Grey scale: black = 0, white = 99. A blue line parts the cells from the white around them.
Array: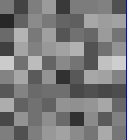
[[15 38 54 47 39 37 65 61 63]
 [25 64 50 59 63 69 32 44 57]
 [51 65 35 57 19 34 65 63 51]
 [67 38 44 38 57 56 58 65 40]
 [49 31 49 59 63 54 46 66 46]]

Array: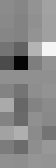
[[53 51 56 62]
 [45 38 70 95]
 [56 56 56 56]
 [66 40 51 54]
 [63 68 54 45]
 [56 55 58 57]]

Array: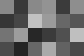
[[21 27 75 60 40 33]
 [29 14 40 66 38 28]]

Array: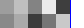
[[53 66 23 46 78]]

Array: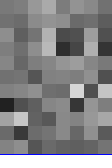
[[44 42 54 57 55 41 43 36]
 [49 43 55 72 18 27 68 20]
 [44 45 33 50 51 49 56 31]
 [13 31 37 52 54 21 58 49]
 [41 22 42 45 53 40 56 35]]

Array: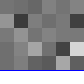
[[58 23 49 43 47 25]
 [43 51 64 44 26 83]]

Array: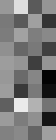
[[47 35 62 20]
 [56 40 47 25]
 [59 41 52  1]
 [37 91 69 45]
 [50 53 39 62]]

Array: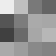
[[33 48 66 65]
 [66 61 53 51]]

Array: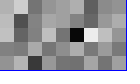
[[73 31 51 65 62 51 40 59 67]
 [50 48 66 46 55 67 47 60 47]]
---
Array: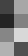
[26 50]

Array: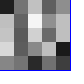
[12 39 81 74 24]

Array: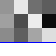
[58 30 64]

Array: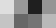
[86 40]

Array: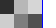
[18 49]

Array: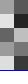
[63 14]

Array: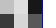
[75 83]
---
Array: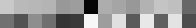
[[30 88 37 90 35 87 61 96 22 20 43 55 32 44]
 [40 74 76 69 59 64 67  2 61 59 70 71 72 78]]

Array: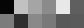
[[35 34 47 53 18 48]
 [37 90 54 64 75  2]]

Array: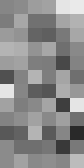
[[73 52 55 53 63 54]
 [47 22 46 43 43 54]
 [16 52 35 70 38 34]
 [43 62 53 63 55 51]
 [89 24 64 53 49 63]
 [59 67 33 36 52 89]
 [43 64 49 70 51 31]
 [51 28 48 49 63 61]
 [53 43 65 57 68 70]
 [65 47 37 39 57 60]
 [69 64 44 44 65 48]
 [91 89 63 61 54 52]]

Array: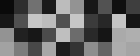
[[64 67 39 55 20 11 65 28 48 63]
 [68 66  8 16 42 74 29  9 13 57]
 [ 8 76 15 23 77 31 73 77 31  9]
 [24  6 32  9 57 73 10 44 18  4]]

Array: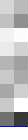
[[22 44]
 [99 78]
 [80 65]
 [66 78]
 [62 70]
 [81 91]
 [98 94]
 [56 75]
 [72 83]]

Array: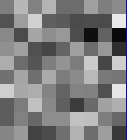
[[22 61 42 69 43 29 26 60 52]
 [40 49 74 75 55 55 40 50 36]
 [68 63 41 23 37 53 75 48 36]
 [89 31 50 51 39 51 67 65 80]
 [46 47 72 54 48 66 43 64 44]
 [80 27 79 48 57 49 33 42 67]
 [18 59 42 62 39 27 31 62 56]
 [ 4 38  6 30 59 55 64 29 53]
 [90 29 30 29 35 37 81 61 32]
 [54 49 62 42 42 70 50 71 49]]

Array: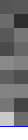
[[42 78]
 [26 46]
 [50 51]
 [31 37]
 [50 53]
 [40 29]
 [46 34]
 [18 42]
 [34 33]]

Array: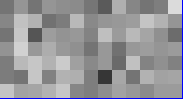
[[60 60 54 59 63 55 49 52 77 69 64 63 76]
 [64 63 69 45 65 21 49 68 69 50 77 45 48]
 [50 56 51 75 41 59 53 62 79 69 77 72 48]
 [60 58 61 59 44 59 45 56 59 67 59 81 57]
 [42 56 64 72 60 74 51 59 57 61 33 77 45]
 [58 69 76 61 59 58 53 72 48 44 69 75 52]
 [85 49 45 52 68 35 46 54 55 58 45 58 45]]

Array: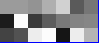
[[70 92  8 98 92 32 26]
 [52 51 47 36 22 98 11]
 [46 35 81 68 57 60 60]]
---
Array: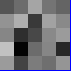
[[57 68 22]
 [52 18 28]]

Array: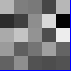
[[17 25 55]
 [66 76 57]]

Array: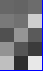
[[47 44 80]
 [31 58 35]]

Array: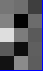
[[51  1 42]
 [86 48 35]]

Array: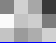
[[97 76 80]
 [76 60 67]]

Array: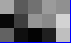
[[ 3 24 58]
 [38  6  1]]
